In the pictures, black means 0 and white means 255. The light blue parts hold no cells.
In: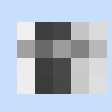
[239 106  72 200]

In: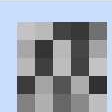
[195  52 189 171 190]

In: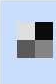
[222 132]

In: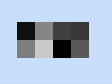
[ 15 200]

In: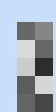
[103 102]

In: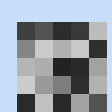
[ 63 202  34  45  82]
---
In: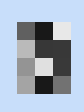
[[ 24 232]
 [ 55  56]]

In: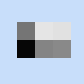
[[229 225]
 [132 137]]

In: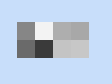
[[243 174]
 [ 58 196]]

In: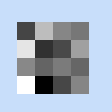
[[189 134]
 [ 49  73]]

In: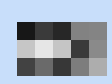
[[ 58  39]
 [230 197]]

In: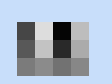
[[221   5]
 [195  41]]

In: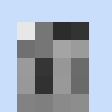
[[118  44]
 [118 164]]

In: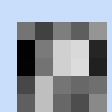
[[ 65 126]
 [122 208]]

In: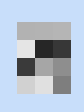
[[179 181]
 [ 38  55]]
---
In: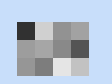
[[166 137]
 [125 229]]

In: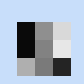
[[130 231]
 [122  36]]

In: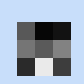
[[ 90 130]
 [234  61]]

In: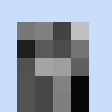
[[ 90  76]
 [164 158]]

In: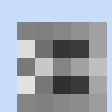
[[111  53]
 [200 132]]

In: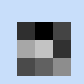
[[195  49]
 [ 97 141]]
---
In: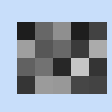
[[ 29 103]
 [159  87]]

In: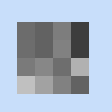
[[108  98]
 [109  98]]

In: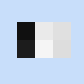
[[ 16 234]
 [ 28 245]]

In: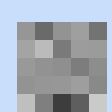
[[150 106]
 [164 187]]

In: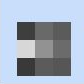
[[ 62 105]
 [215 146]]

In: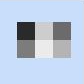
[[ 42 205]
 [124 235]]

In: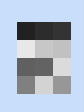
[[ 33  44]
 [232 199]]
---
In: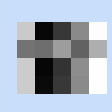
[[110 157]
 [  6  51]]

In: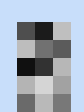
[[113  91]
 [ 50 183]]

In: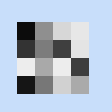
[[124  63]
 [169 237]]

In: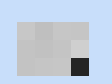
[[193 196]
 [197 198]]

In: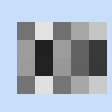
[[ 32 156]
 [ 33 152]]

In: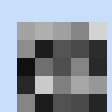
[[ 28  84]
 [111  79]]
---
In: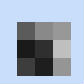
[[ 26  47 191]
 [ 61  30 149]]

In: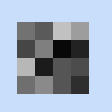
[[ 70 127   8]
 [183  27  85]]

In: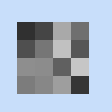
[[ 79 118 193]
 [142 140  96]]

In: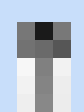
[[114 106  86]
 [247 128 242]]

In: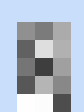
[[ 97 222 177]
 [117  62 160]]

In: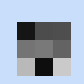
[[116 121  99]
 [185  14 202]]

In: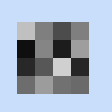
[[ 15 133  28]
 [ 40  87 208]]

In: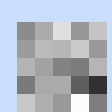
[[155 186 182]
 [179 162 130]]
